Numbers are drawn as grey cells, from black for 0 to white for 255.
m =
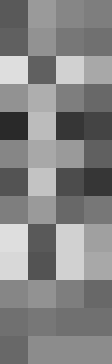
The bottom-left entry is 104
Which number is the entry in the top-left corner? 89
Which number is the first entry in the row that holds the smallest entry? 41
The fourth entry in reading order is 126
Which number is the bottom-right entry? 140
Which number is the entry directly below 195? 154
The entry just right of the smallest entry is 188
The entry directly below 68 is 96
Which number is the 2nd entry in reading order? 154
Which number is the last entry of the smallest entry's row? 68
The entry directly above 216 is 222
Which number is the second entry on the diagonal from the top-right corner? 119

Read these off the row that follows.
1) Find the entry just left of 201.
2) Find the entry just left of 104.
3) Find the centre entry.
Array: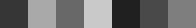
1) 104
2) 169
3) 201

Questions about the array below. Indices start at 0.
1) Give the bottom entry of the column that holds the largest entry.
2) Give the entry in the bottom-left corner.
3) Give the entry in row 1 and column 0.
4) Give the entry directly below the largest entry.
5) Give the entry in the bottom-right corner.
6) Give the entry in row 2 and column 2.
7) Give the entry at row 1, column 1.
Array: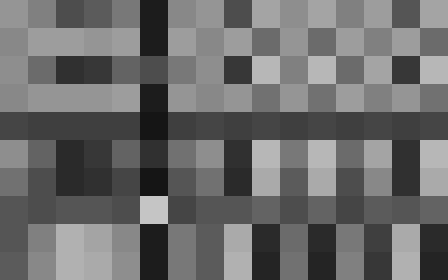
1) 28
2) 91
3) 136
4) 28
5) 36
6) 48
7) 157

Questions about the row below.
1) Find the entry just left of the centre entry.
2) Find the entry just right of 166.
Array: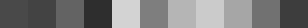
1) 211
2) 113
